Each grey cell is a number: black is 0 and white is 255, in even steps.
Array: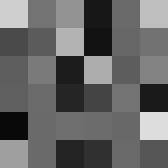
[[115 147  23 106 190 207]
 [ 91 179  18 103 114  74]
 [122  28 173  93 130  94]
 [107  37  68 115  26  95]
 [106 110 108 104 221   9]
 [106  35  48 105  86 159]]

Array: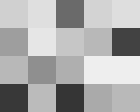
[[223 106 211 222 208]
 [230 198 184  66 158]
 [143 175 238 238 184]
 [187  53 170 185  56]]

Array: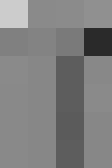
[[138 139 144 204]
 [131 122  42 128]
 [135  93 136 138]
 [135  93 138 137]
 [135  91 135 137]
 [135  93 135 137]]

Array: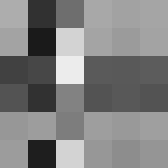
[[ 49 110 168 162 165 173]
 [ 26 211 164 155 163 163]
 [ 71 236  90  89  92  65]
 [ 49 130  83  88  83  83]
 [157 125 158 153 159 151]
 [ 30 211 151 141 149 156]]

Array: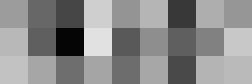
[[103  70 207 148 181  56 174 150 156]
 [ 95   5 225  89 142  95 129 200 184]
 [166 110 165 109 167  73 180 186 194]]

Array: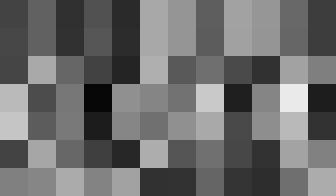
[[ 97  48  81  42 168 149  94 162 150 104  61  67]
 [ 97  49  86  44 168 149  92 161 149 102  61  71]
 [169 102  66  36 175  89 111  74  49 162 127  69]
 [ 76 119   7 144 133 114 201  31 133 234  29 186]
 [ 92 121  28 134 112 144 169  73 142 185  50 197]
 [166 103  63  39 173  85 112  71  50 163 129  67]
 [134 171 131 162  49  50 101  52  45 111 172 128]]

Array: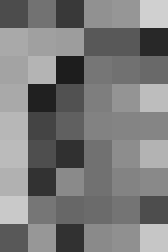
[[114  57 145 150 208  76]
 [160 157  88  88  40 169]
 [180  29 118 113 105 163]
 [ 32  81 126 148 189 169]
 [ 68  96 130 132 133 183]
 [ 78  48 113 141 179 187]
 [ 50 138 113 131 137 177]
 [118 103 107 116  77 201]
 [151  49 138 144 198  88]]

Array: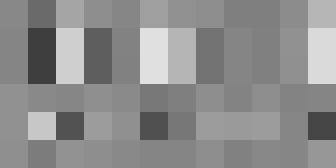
[[106 165 142 134 159 145 141 127 127 140 182 136]
 [ 62 207  94 130 224 181 114 133 128 145 218 133]
 [ 62 207  94 129 224 181 114 133 128 144 218 133]
 [137 134 143 138 120 127 142 131 141 131 133 145]
 [199  82 156 144  80 119 156 154 156 134  69 145]
 [124 146 142 137 133 133 141 129 136 134 151 143]]

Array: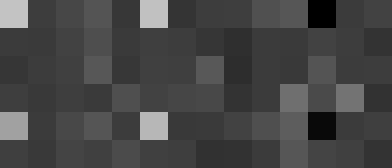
[[ 61  71  84  55 193  52  61  62  80  86   0  59  66 195]
 [ 58  66  78  58  63  61  54  47  59  58  66  61  51  59]
 [ 60  64  87  55  64  63  88  45  59  57  84  60  61  54]
 [ 57  62  58  79  66  70  72  51  59 111  74 115  50  62]
 [ 59  72  85  60 183  57  58  66  79  93   9  59  63 161]
 [ 57  68  64  75  64  62  49  50  59  86  68  64  51  63]]
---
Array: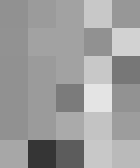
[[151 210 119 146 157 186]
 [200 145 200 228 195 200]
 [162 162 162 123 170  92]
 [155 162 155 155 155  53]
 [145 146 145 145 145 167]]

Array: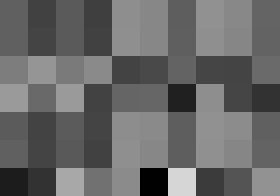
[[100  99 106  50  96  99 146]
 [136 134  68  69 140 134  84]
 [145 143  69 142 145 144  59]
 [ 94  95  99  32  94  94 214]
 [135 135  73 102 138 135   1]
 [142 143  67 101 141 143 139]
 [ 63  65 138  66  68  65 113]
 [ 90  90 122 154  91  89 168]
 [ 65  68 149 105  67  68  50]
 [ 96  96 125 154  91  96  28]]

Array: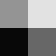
[[226 103]
 [148   8]]

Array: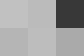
[[ 56 170]
 [187 189]
 [193 181]]

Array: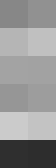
[[145 192 162 157 195  45]
 [135 181 163 150 203  47]]

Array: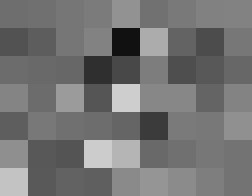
[[130 119 103 131 144 115 115]
 [129  76  88 100 120 119 126]
 [121  99  78 135 122 112 139]
 [113 172 125 135  59 105 149]
 [146  17  72 206 101 181 138]
 [123 130  47  85 109 204  95]
 [118 118 103 155 112  84  98]
 [112  93 105 108 120  88  89]
 [110  82 108 132  94 143 195]]

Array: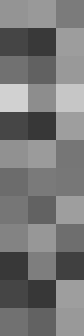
[[123 157 153 198 158 118 119 158 110  64 158 153]
 [153  57  97 141  55 155 122  98 151 126  55  98]
 [148  69 113 209  70 145 108 118 131  56  69 113]]

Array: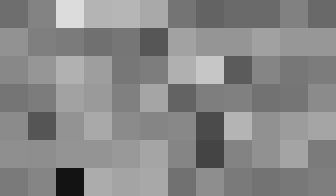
[[105 151 124 139 165 123 126]
 [129 151 119 117 156 164 120]
 [106 161 133 114 145 145 115]
 [106 149  91 128 180 131 122]
 [ 99 149 198 126  75  68 142]
 [116 162 176  99 136 133 113]
 [169  86 125 165 133 165 168]
 [182 118 119 128 139 153 164]
 [180 112 158 154 169 148 172]
 [220 123 177 162 147 148  19]
 [131 127 150 124  85 142 133]
 [110 146 136 117 139 143 122]]

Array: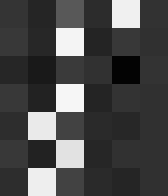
[[ 50  48  51  48  48  48  48]
 [240  56   3  51  39  49  37]
 [ 44  36  49  36  42  38  42]
 [ 88 244  58 246  66 226  66]
 [ 37  39  25  34 234  34 238]
 [ 52  56  38  56  45  56  45]]
